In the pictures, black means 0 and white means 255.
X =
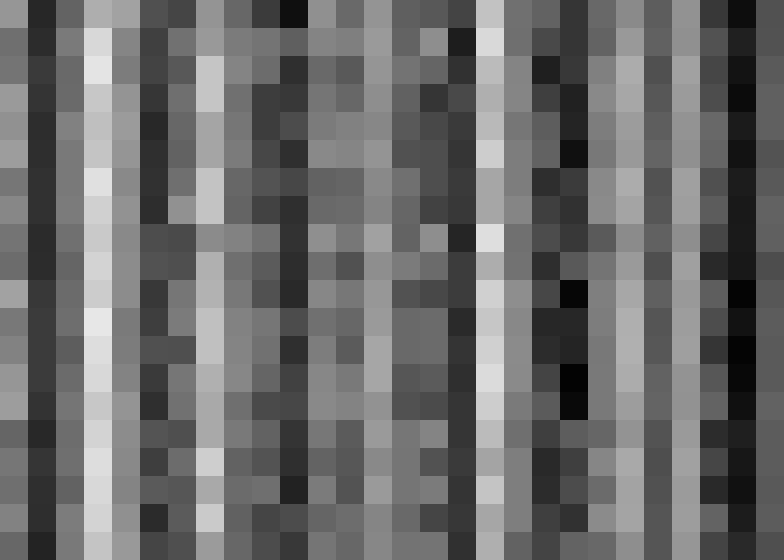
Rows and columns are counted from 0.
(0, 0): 150
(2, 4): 124
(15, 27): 92
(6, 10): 71
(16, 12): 87
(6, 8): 103
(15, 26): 31
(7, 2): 123
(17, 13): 154
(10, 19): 71
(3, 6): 111
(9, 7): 176
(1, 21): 99
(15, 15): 132
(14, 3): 199
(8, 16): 37
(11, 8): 130
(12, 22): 176
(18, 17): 166
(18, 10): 76
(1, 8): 123
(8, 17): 222
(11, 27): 92
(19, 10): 56
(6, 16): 58
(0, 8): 103
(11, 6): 123
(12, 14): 105
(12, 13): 166
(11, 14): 105
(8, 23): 97
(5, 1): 46
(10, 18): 142
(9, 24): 160
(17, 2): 98
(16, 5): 62
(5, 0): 157

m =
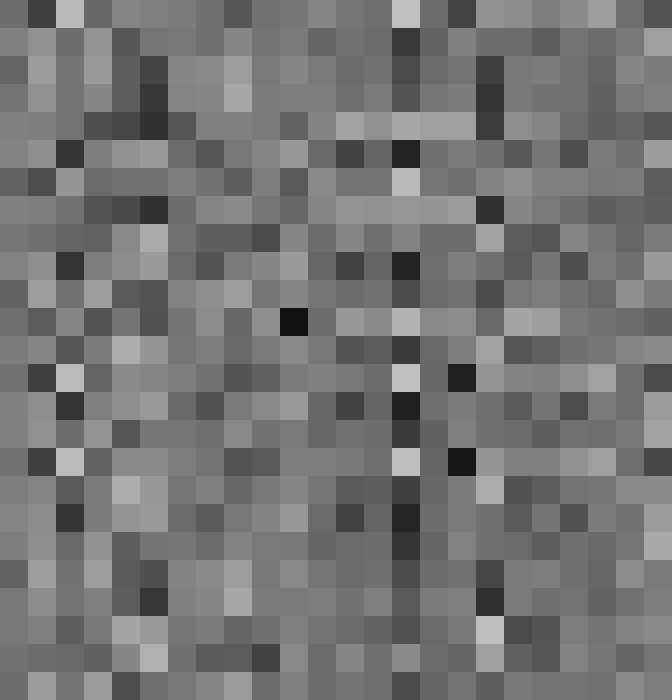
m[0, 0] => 109
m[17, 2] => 89
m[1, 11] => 101
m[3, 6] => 132
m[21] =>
[119, 140, 115, 128, 92, 55, 129, 134, 166, 123, 122, 125, 114, 127, 90, 123, 127, 47, 121, 110, 116, 98, 113, 125]
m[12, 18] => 85
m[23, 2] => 104
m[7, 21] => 93
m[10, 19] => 126
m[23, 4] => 135
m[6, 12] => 115
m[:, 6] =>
[123, 119, 134, 132, 86, 107, 126, 108, 113, 106, 130, 116, 118, 126, 105, 117, 126, 118, 108, 118, 131, 129, 117, 112, 119]
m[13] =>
[113, 64, 187, 100, 138, 133, 126, 113, 83, 97, 123, 129, 119, 109, 192, 103, 33, 148, 131, 128, 142, 161, 111, 74]
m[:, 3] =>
[103, 147, 154, 135, 79, 126, 106, 83, 98, 125, 158, 84, 124, 100, 127, 147, 99, 124, 123, 146, 157, 128, 120, 97, 155]
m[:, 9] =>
[113, 115, 121, 123, 123, 133, 125, 118, 74, 134, 117, 143, 122, 97, 136, 114, 89, 120, 131, 121, 119, 123, 112, 66, 107]
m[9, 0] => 131
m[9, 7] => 84
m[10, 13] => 113
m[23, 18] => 96
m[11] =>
[110, 91, 135, 84, 116, 82, 116, 140, 103, 143, 17, 109, 151, 137, 180, 136, 141, 104, 165, 157, 119, 114, 107, 97]
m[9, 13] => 101
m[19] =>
[126, 142, 104, 146, 94, 116, 118, 107, 130, 121, 120, 101, 106, 108, 51, 101, 130, 112, 106, 92, 112, 105, 117, 169]
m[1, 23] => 159
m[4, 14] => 167
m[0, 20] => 139
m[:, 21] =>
[158, 108, 100, 97, 95, 124, 119, 93, 117, 122, 104, 114, 118, 161, 122, 110, 159, 117, 124, 105, 103, 98, 115, 118, 113]
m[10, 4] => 89
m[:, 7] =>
[112, 112, 138, 134, 128, 85, 114, 132, 95, 84, 142, 140, 126, 113, 82, 111, 115, 129, 90, 107, 139, 134, 123, 90, 134]
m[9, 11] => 102
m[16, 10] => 126
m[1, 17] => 109
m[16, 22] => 110
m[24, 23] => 125

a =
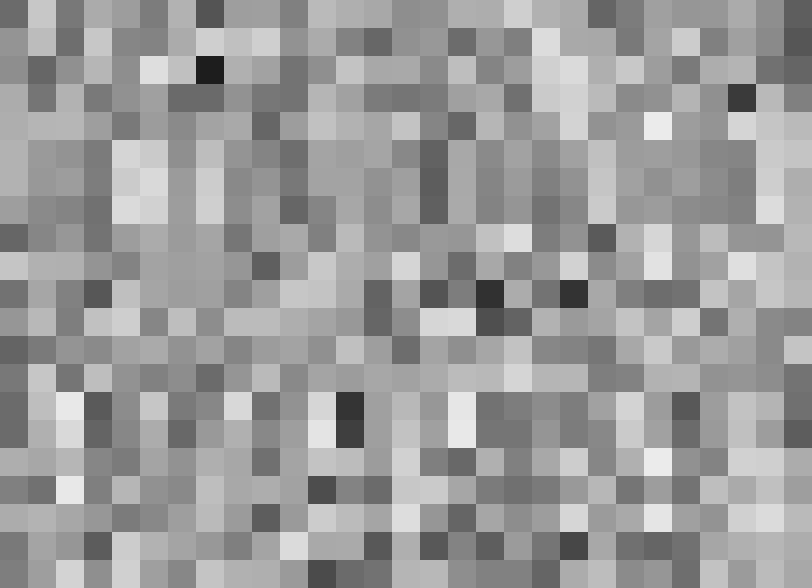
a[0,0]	107
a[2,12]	195
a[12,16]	143
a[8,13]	147
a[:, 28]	[94, 86, 101, 128, 186, 196, 174, 178, 184, 178, 182, 131, 196, 115, 112, 93, 172, 158, 186, 173, 168]
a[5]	[178, 154, 147, 123, 213, 202, 143, 189, 148, 132, 110, 164, 159, 165, 136, 98, 168, 138, 162, 138, 161, 192, 156, 158, 152, 135, 133, 202, 196]
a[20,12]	107
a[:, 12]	[175, 130, 195, 161, 178, 159, 163, 167, 186, 173, 170, 152, 192, 156, 52, 63, 188, 131, 187, 170, 107]
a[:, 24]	[150, 204, 122, 180, 157, 152, 158, 140, 151, 146, 114, 206, 153, 180, 88, 107, 145, 115, 160, 113, 110]
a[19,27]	182
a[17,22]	117
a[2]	[142, 102, 144, 182, 142, 222, 192, 29, 176, 162, 115, 143, 195, 168, 169, 138, 190, 132, 157, 208, 218, 175, 200, 157, 122, 173, 180, 113, 101]
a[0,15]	145
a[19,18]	155
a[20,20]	172
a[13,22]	130
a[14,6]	122
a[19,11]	169
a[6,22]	161
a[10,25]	195
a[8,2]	151
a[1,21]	168
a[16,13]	156
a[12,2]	148
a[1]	[148, 188, 110, 199, 134, 131, 171, 207, 192, 207, 146, 171, 130, 103, 145, 152, 108, 151, 127, 220, 169, 168, 121, 164, 204, 128, 160, 138, 86]
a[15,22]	202
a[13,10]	137
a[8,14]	136
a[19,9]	164
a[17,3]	127
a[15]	[107, 176, 217, 100, 135, 172, 104, 153, 176, 136, 158, 228, 63, 159, 194, 160, 232, 117, 117, 149, 124, 136, 202, 161, 107, 154, 192, 157, 93]
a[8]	[102, 134, 151, 115, 157, 171, 155, 165, 118, 159, 169, 128, 186, 147, 136, 153, 150, 193, 221, 125, 146, 90, 178, 214, 151, 188, 149, 148, 184]
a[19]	[121, 164, 150, 92, 204, 178, 164, 152, 127, 164, 219, 169, 170, 88, 175, 88, 131, 94, 155, 117, 71, 168, 112, 101, 113, 166, 176, 182, 173]

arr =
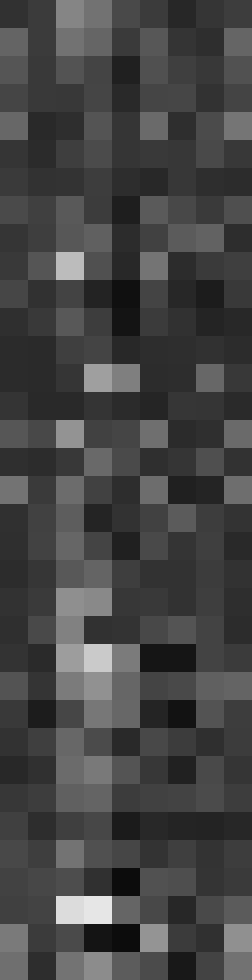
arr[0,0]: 49
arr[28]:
[55, 61, 96, 100, 60, 65, 67, 75, 61]
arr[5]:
[53, 43, 62, 75, 53, 57, 55, 73, 56]
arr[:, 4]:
[73, 58, 32, 41, 53, 53, 45, 30, 44, 40, 16, 20, 40, 127, 43, 69, 74, 45, 50, 32, 62, 55, 51, 123, 102, 103, 41, 84, 60, 27, 70, 12, 101, 12, 92]
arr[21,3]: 137
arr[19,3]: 68
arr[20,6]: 50
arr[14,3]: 52
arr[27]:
[40, 48, 107, 121, 84, 55, 33, 73, 53]
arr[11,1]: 57
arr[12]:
[43, 42, 63, 68, 40, 45, 46, 49, 44]
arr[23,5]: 21
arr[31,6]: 78
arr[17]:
[115, 58, 108, 65, 45, 109, 32, 36, 110]
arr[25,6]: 18
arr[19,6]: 52
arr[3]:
[69, 57, 56, 69, 41, 69, 70, 50, 68]
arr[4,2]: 46
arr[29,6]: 36
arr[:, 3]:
[114, 101, 68, 69, 84, 75, 61, 60, 96, 80, 35, 61, 68, 159, 52, 65, 105, 65, 36, 68, 100, 137, 49, 202, 145, 119, 75, 121, 100, 71, 80, 48, 230, 20, 140]
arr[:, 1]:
[59, 59, 57, 57, 41, 43, 50, 64, 62, 85, 49, 57, 42, 42, 41, 72, 44, 58, 65, 66, 54, 58, 73, 42, 52, 28, 63, 48, 61, 45, 62, 71, 67, 59, 45]
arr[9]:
[57, 85, 188, 80, 40, 116, 44, 58, 63]
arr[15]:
[86, 72, 147, 65, 69, 111, 43, 47, 106]
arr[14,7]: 53
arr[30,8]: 61
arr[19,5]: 73
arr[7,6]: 72
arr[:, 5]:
[59, 87, 80, 69, 106, 57, 40, 90, 65, 116, 68, 59, 45, 44, 37, 111, 47, 109, 65, 73, 50, 57, 72, 21, 68, 36, 72, 55, 65, 40, 51, 81, 72, 148, 75]
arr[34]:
[111, 45, 115, 140, 92, 75, 24, 67, 114]

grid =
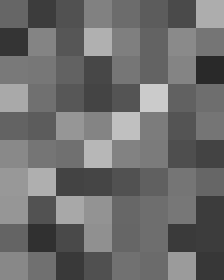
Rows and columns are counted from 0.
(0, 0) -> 102
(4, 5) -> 124
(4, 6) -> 84
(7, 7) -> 60
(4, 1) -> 92
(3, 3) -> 68
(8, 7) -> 60
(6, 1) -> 175
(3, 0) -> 169
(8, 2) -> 73
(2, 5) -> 99
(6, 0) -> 152
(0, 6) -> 74
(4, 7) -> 117
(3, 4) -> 84
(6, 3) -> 69
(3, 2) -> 87
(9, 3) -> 80
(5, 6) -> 78
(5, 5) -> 123

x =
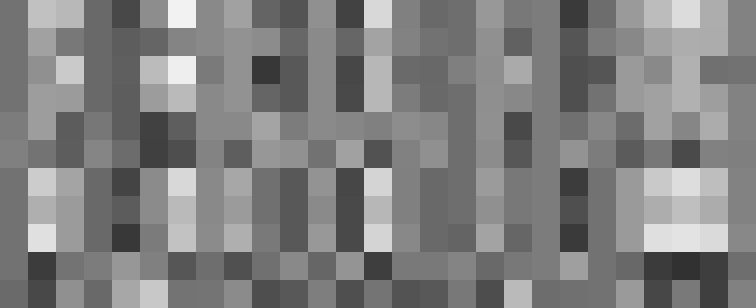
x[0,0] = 114
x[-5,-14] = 212
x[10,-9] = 186
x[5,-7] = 147
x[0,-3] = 220
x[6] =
[114, 204, 164, 105, 68, 139, 216, 137, 167, 112, 88, 147, 71, 212, 128, 105, 110, 155, 120, 124, 60, 114, 154, 201, 221, 190, 130]
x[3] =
[114, 157, 155, 105, 93, 156, 186, 137, 146, 101, 88, 138, 73, 183, 124, 105, 110, 143, 136, 124, 79, 114, 154, 161, 177, 158, 130]
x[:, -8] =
[124, 124, 124, 124, 124, 124, 124, 124, 124, 124, 109]
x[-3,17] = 163
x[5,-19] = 94
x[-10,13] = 163
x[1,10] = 103
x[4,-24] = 119
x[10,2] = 144
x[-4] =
[114, 175, 155, 105, 92, 139, 186, 137, 155, 112, 88, 138, 73, 183, 128, 105, 110, 144, 120, 124, 79, 114, 154, 173, 191, 172, 130]
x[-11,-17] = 84
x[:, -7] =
[58, 85, 79, 79, 112, 147, 60, 79, 58, 159, 112]
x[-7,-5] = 108
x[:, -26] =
[193, 161, 144, 157, 157, 115, 204, 175, 224, 60, 72]
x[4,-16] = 138
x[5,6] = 78
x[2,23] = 137
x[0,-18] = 100
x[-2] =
[114, 60, 115, 124, 151, 128, 86, 110, 80, 112, 137, 102, 148, 62, 121, 121, 132, 105, 120, 124, 159, 114, 104, 59, 49, 62, 110]
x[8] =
[114, 224, 155, 105, 56, 123, 194, 139, 175, 121, 88, 152, 73, 212, 136, 105, 100, 163, 102, 124, 58, 114, 154, 223, 227, 218, 136]
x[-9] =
[114, 144, 202, 105, 95, 187, 238, 122, 146, 55, 88, 138, 71, 183, 106, 104, 127, 142, 170, 124, 79, 85, 154, 137, 177, 112, 114]
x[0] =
[114, 193, 184, 105, 72, 141, 242, 137, 161, 100, 84, 144, 66, 216, 128, 105, 110, 152, 120, 124, 58, 109, 154, 188, 220, 173, 130]
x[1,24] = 173
